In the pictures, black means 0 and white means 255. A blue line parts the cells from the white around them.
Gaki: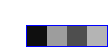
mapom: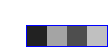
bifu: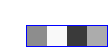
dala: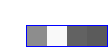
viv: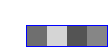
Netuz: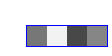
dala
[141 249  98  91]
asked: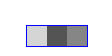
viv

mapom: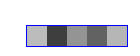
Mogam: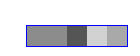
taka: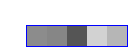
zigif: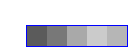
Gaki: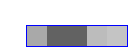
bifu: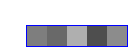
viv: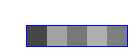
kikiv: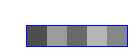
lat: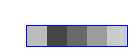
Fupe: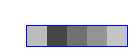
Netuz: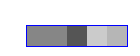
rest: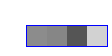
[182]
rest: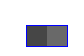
[155 203]

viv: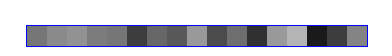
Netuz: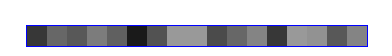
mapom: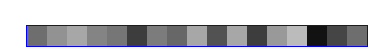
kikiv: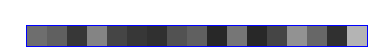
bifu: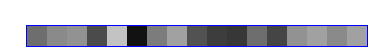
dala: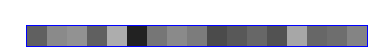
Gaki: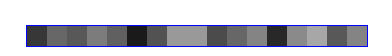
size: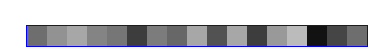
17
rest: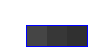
[ 82  96  40 118  40  69 146 103  48 180]
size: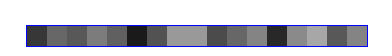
17

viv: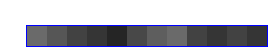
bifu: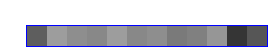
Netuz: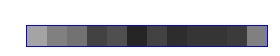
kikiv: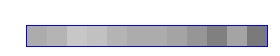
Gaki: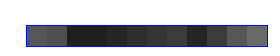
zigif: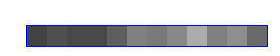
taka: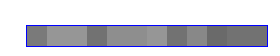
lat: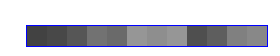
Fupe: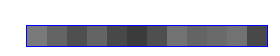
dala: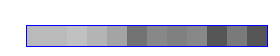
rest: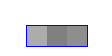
[106]
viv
[106  86  66  53  37  72  94 106  66  53  66  53]
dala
[186 186 193 180 164 114 136 128 136  86 122  86]
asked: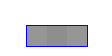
lat
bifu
[ 94 157 142 136 157 136 142 122 128 150  53  86]
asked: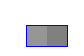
kikiv

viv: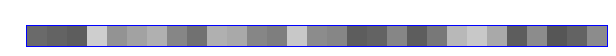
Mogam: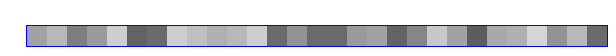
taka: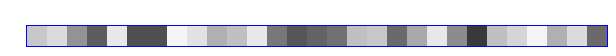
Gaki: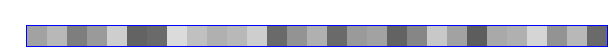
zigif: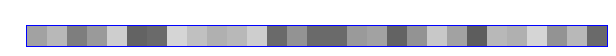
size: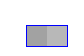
2
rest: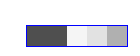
[192 232 120  86  99 113 192 200 106 169 232 140  57 192 213 245 176 219
 106]
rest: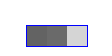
[192 176 184 206 106 147 106 106 154 162  99 147 200 162  93 184 176 213
 147 184 106]

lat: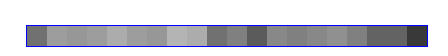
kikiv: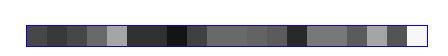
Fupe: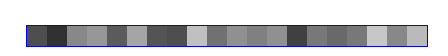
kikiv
[ 71  57  71 105 165  49  49  20  64 105 105  99  91  41 120 120  91 165
  84 247]
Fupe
[ 78  49 136 151  91 165  84  78 192 113 144 128 144  64 120 105 120 199
 136 186]
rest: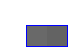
[ 91  41 120 120  91 165  84 247]
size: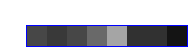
8
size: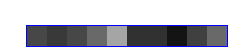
10
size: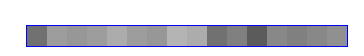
16

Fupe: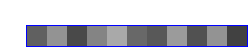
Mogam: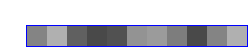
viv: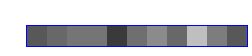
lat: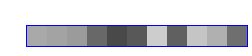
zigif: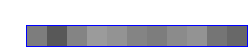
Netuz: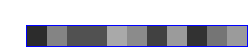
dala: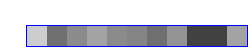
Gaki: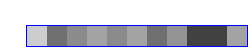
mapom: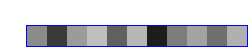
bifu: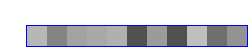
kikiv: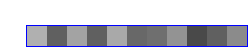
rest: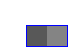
[155 147 132 125 139 147 117 104]
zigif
[125  88 132 155 147 132 125 139 147 117 104]
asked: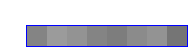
zigif
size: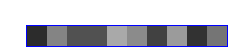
10

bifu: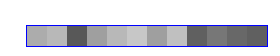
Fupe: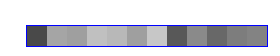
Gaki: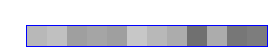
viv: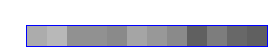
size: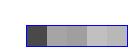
5
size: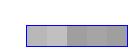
5
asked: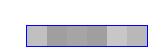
Gaki
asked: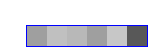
Fupe

